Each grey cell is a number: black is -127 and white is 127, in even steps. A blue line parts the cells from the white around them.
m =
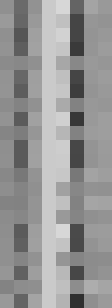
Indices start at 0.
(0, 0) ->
16
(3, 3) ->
74
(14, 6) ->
37
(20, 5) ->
13
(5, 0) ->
19
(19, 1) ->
-30
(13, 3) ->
74
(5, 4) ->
63
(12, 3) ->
74
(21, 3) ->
74
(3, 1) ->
-33
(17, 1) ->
-31
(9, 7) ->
30
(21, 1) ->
-27
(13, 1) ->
4
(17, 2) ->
32
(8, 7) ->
30
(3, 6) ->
21
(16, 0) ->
14
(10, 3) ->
74
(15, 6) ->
16
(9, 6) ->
28
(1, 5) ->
-58
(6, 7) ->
25
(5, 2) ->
31
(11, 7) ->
26
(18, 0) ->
16
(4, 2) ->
16
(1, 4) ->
64
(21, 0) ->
25
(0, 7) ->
25
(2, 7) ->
24
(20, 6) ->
45
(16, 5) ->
-53
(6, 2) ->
32
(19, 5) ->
-56
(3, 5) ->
-69
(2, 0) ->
16
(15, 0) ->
12

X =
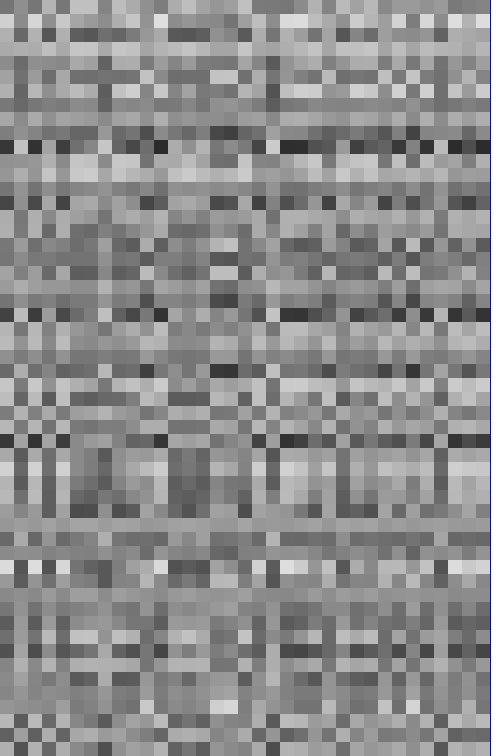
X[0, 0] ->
-10
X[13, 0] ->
-10
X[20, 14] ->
33
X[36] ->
[29, 5, 25, -33, 33, -51, -49, 15, -49, -36, 34, 8, -24, -44, -16, 33, 29, -50, 34, 26, 20, -7, -42, 36, -39, -30, -46, 36, -22, 31, -15, -6, 14, 36, 0]
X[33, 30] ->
60
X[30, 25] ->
18
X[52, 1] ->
31
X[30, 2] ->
53
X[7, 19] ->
-34
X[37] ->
[23, 29, 24, 34, 23, 36, 36, 28, 35, 33, 23, 26, 33, 35, 31, 24, 23, 36, 23, 26, 24, 28, 34, 23, 35, 31, 35, 23, 30, 23, 28, 31, 25, 24, 27]
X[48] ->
[10, 33, 5, -7, 13, -37, -29, 44, -38, -36, 23, -8, 2, -23, 12, 23, 25, -34, 16, 53, 2, -20, -39, 20, -15, -33, -39, 22, -29, 24, -24, 23, -3, 18, -14]
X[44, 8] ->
8
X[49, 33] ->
16
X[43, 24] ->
10
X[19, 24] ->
-26
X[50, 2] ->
13
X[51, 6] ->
-6
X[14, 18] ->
-62
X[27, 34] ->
75
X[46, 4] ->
-41
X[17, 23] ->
27
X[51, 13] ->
-12
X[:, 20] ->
[-8, 90, 49, 46, 19, 21, 62, -8, 43, 8, -81, 30, 21, -13, -48, 48, 47, -23, -3, 22, 34, -1, -72, 58, 55, 11, -11, 74, 53, 1, 51, -77, 42, 81, 57, 58, 20, 24, -22, 16, 94, 16, 8, -15, -37, -6, -53, 13, 2, 1, 6, 59, -30, 50]
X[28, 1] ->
-26
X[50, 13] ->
4
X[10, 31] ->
59
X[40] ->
[91, -42, 93, -44, 87, -12, -29, -39, -1, 32, 44, 89, -45, -36, -45, 34, 14, -21, 81, -36, 94, 75, 22, 64, -40, 44, 9, 55, 56, 23, 66, -44, 92, 73, 82]
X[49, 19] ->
24
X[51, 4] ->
51
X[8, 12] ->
15
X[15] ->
[45, -7, 47, 9, 44, 31, 23, -11, 34, 44, 30, 50, 5, 19, 1, 27, 21, 27, 41, -14, 48, 49, 41, 36, 14, 46, 38, 34, 48, 24, 49, -4, 49, 39, 50]
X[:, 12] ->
[44, 12, -38, 58, 5, -17, 5, -6, 15, -8, 44, 41, 64, 16, 34, 5, -19, 13, -1, -17, 28, 4, 37, -2, 11, -7, 14, 11, -35, 45, -12, 38, -22, -18, -34, -30, -24, 33, 25, 5, -45, -21, 24, 14, 26, 50, 18, 51, 2, 14, 10, -27, 43, -29]
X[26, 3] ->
5
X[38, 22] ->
-15
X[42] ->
[9, 15, 9, 26, 10, 30, 30, 12, 29, 23, 17, 11, 24, 29, 21, 19, 22, 31, 11, 9, 8, 14, 26, 14, 28, 21, 28, 16, 19, 21, 17, 18, 10, 12, 12]
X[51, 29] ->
10
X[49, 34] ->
-5
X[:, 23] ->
[4, 42, 36, 38, 0, 58, 20, 4, 25, -32, -39, -6, 34, 1, -61, 36, 35, 27, -26, 54, 4, -36, -27, 31, 57, 23, -51, 56, 63, -8, 51, -43, 32, 69, 29, 34, 36, 23, -19, -9, 64, 45, 14, 9, -19, -21, -22, -7, 20, 20, 57, 35, -12, 35]
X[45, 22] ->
54

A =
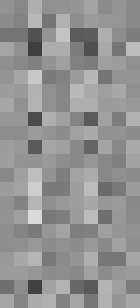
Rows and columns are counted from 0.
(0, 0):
18
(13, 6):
60
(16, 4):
35
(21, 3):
49
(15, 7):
-16
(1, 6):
28
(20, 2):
-61
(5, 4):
1
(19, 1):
28
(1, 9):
9
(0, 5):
21
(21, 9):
39
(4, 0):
15
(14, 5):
30
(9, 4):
12
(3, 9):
60
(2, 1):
-11
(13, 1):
35
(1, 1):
3
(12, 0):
8
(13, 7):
-21
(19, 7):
11
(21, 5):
37
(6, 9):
16
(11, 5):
9
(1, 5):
14
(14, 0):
18
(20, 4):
50
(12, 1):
32
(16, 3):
22
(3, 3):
45
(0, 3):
16
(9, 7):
17
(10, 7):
36
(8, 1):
23
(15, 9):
11
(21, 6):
-8

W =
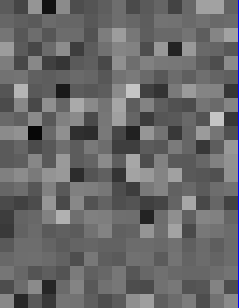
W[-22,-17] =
-36
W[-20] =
[-10, -40, -18, -41, -19, -19, -45, -2, 29, -8, -33, -22, -22, -11, -34, 5, 34]
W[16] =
[-70, -29, -20, -37, -31, -36, -13, 3, -31, -28, 21, -16, 35, -53, -7, -12, -19]
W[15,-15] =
-23
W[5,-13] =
-29
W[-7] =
[-66, -27, -23, 2, 49, -16, 0, -1, -16, -17, -92, -18, 15, -31, 5, 1, -26]
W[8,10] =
-67
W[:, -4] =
[-23, -21, -11, 25, -11, -32, 27, -51, -22, -26, -25, -38, -38, -22, 39, -31, -53, -32, -27, -24, -44, -3]
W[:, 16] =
[-28, -19, 34, -40, 11, -32, -73, 5, -72, -47, 24, 18, 17, -13, -61, -26, -19, -20, -19, -11, -50, 10]
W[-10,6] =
-43
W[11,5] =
-35
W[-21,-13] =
-25
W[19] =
[-9, -24, -43, -33, -44, -4, -31, -24, -8, -41, -24, -15, -22, -24, -24, -18, -11]
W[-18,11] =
-7
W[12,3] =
20
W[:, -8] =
[-53, -24, -8, 2, -17, -5, 69, -34, -26, -94, -65, 39, 35, -66, -43, -17, -28, -19, -14, -41, -50, 15]
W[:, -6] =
[-26, -12, -22, 24, -7, -39, -76, -33, -41, -12, -40, 2, 4, 4, -58, -18, -16, -22, -36, -15, -14, -33]
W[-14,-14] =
-39
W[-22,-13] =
11
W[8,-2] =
69
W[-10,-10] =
-31
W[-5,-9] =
-29
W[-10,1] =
12
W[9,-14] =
-22
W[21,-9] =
-36
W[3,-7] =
-50
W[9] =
[11, 18, -120, -22, 16, -80, -83, -6, -57, -94, 22, -12, -71, -26, 27, -10, -47]
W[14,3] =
22
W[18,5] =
-49
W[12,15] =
-47
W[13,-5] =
-30
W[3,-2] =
-26
